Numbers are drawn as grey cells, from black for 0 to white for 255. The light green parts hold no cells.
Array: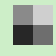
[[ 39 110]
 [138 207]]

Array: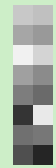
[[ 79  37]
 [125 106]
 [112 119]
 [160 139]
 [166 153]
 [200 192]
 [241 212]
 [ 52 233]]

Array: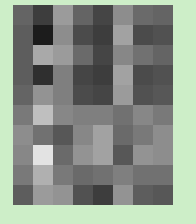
[[ 93  28 141  75  61 162  75  81]
 [ 93  47 127  69  61 162  75  81]
 [100  61 155 100  69 141 106 100]
 [141 113  87 135 162 106 121 141]
 [100 147 127  75  69 155  81  87]
 [ 93 155 147  81  61 147  93  87]
 [ 93 169 155 106  69 135 113 100]
 [121 176 121 106 113 127 113 113]
 [121 191 135 127 127 113 135 121]
 [135 227 106 147 162  87 147 141]]

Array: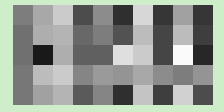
[[112  25 174  96  96 223 203  69 250  39]
 [119 161 180  90 133  47 196  62 209  76]
 [125 168 203  76 140  47 215  54 161  54]
 [112 174 180 104 125  82 188  69 188  62]
 [119 188 203 133 154 148 168 140 125 148]]

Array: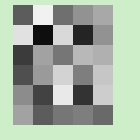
[[225  14 217  36 146]
 [140  66 233  51 205]
 [162  92 118 126 105]
 [ 79 154 211 126 198]
 [ 59 162 118 184 176]
 [ 92 241 111 146 168]]

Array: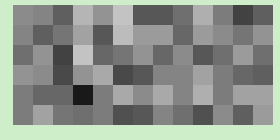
[[132  95 117 162  87 188 155 155 103 155 139 117 147]
 [124 103 103  25 124 169 139 169 132 175 124 162 162]
 [139 132  95 181 147 195  87  87 111 175 124  66  95]
 [147 139  73 147 169  73  87 132 132 162 124 103  95]
 [111 147  66 195 103 117 147 103 139  87 111 155 111]
 [124 162 117 111 124  80  87 132 111  80 139  95 155]]

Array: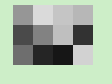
[[110  37  22 210]
 [ 74 130 191  50]
 [150 218 197 183]]
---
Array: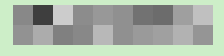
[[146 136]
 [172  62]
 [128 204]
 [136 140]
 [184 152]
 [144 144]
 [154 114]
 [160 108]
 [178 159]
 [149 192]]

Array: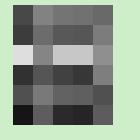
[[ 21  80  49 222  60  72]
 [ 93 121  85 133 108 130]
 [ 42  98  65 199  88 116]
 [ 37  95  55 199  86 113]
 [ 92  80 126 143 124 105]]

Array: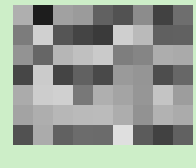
[[ 81 163 171  70 147 124 175]
 [171 174 205 203 102 208  29]
 [ 97 183 208  68 182  85 161]
 [108 186 120  97 192  68 155]
 [107 187 175  73 202  58  97]
 [223 173 164 154 126 207  82]
 [ 91 146 150 149 133 186 140]
 [ 65 178 196  77 173  96  65]
 [ 97 171 157 103 170  97 110]]

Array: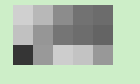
[[ 53 193 208]
 [153 150 184]
 [205 117 140]
 [195 109 114]
 [152 100 108]]

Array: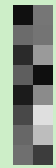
[[111 103  72  27  94  42 107  16]
 [ 60 189 223 139  15 154 116 118]]

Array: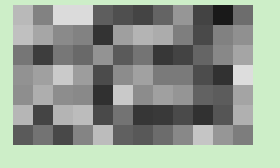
[[ 90 182 142 146 118 192 185]
 [115  68 174 160  61 166 130]
 [ 72 180 141 202 119 138 219]
 [132 188 137 157 105 130 219]
 [188  73  48  75 147  51  94]
 [ 96 115 201 140  90 159  79]
 [ 88  54 140 161 116 180  68]
 [108  57 160 122  55 172 100]
 [136  74 149 122  67 126 150]
 [197  49  98  76 101  73  67]
 [150  85  92  49 136 129  25]
 [125 176 164 221 165 144 109]]
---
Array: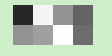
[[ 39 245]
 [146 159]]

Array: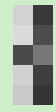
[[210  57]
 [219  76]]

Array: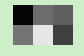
[[  4 108]
 [116 230]]

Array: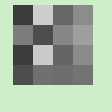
[[ 59 205]
 [124  77]]

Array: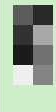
[[ 91  40]
 [ 50 168]]

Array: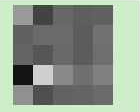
[[153  67]
 [ 96 107]]

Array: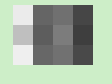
[[235 101]
 [191  93]]
